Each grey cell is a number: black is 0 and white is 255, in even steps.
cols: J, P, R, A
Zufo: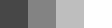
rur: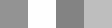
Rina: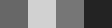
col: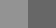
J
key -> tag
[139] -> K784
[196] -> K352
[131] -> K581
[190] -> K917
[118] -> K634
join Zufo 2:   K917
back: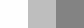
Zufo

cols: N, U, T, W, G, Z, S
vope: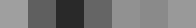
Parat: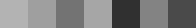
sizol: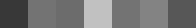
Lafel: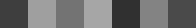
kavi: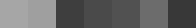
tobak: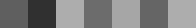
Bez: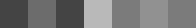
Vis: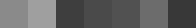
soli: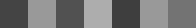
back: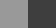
soli
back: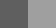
vope
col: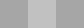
W
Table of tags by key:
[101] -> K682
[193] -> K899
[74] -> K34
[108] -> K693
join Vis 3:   K34

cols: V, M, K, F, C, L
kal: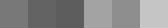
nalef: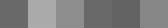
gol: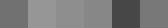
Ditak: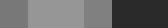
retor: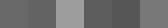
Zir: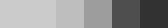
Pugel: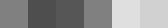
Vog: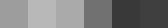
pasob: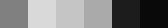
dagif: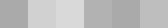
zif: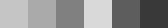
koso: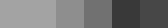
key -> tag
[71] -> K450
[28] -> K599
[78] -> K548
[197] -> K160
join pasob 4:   K599
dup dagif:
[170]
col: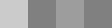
V
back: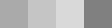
pasob
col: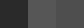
C

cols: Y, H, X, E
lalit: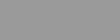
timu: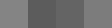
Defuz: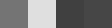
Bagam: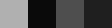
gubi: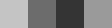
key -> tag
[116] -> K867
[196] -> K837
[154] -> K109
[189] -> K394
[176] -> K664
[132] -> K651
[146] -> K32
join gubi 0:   K837
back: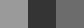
gubi
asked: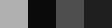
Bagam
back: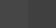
Defuz
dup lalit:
[154]
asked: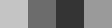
gubi

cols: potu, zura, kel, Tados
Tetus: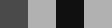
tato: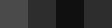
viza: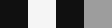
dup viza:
[16]
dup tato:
[45]
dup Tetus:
[177]
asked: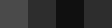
tato
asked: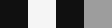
viza
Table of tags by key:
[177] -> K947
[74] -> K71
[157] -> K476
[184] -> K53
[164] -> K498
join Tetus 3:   K947

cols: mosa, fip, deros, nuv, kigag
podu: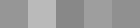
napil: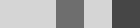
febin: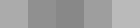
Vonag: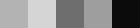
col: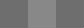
deros
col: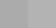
mosa
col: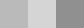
fip
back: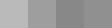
febin
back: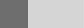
napil
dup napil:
[213]

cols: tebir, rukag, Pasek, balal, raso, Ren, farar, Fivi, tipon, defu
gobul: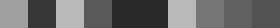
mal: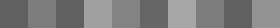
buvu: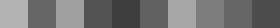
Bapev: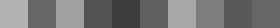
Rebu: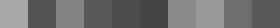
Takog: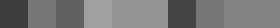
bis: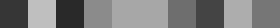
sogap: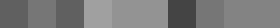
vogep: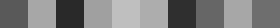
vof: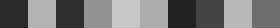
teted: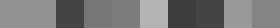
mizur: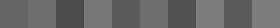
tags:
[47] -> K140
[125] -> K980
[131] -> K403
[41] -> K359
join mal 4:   K403
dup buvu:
[102]
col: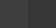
tebir
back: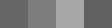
buvu
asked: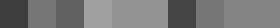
Takog
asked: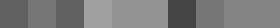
sogap

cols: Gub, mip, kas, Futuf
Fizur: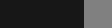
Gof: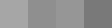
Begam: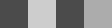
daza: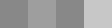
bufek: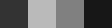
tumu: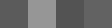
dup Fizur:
[23]
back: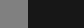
Fizur
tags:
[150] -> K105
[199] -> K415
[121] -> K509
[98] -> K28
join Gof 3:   K509
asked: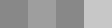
daza
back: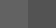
tumu

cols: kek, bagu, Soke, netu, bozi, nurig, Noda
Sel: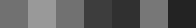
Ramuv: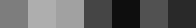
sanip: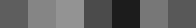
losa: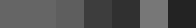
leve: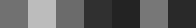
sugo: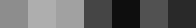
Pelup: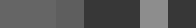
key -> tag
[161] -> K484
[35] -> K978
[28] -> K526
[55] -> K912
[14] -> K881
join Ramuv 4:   K881
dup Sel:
[113]
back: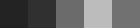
leve

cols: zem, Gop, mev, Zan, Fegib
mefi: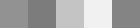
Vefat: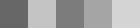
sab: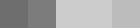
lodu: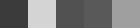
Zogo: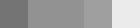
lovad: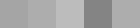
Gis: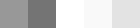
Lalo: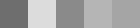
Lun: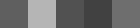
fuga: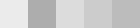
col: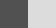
mev
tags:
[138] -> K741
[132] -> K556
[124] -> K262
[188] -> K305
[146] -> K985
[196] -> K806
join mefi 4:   K556
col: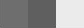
zem

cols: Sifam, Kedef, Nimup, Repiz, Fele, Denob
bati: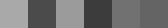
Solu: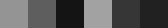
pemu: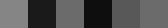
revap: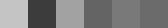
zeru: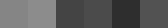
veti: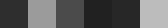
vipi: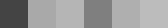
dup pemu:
[107]
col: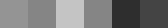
Sifam

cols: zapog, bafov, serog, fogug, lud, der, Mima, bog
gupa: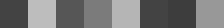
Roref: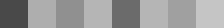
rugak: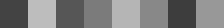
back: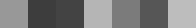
gupa
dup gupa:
[67]
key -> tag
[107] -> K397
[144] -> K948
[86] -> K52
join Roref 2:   K948
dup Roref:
[181]
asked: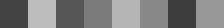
rugak
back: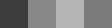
rugak

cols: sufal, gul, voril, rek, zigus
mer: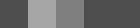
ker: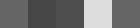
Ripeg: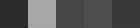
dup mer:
[78]
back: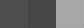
Ripeg
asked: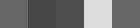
ker
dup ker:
[101]

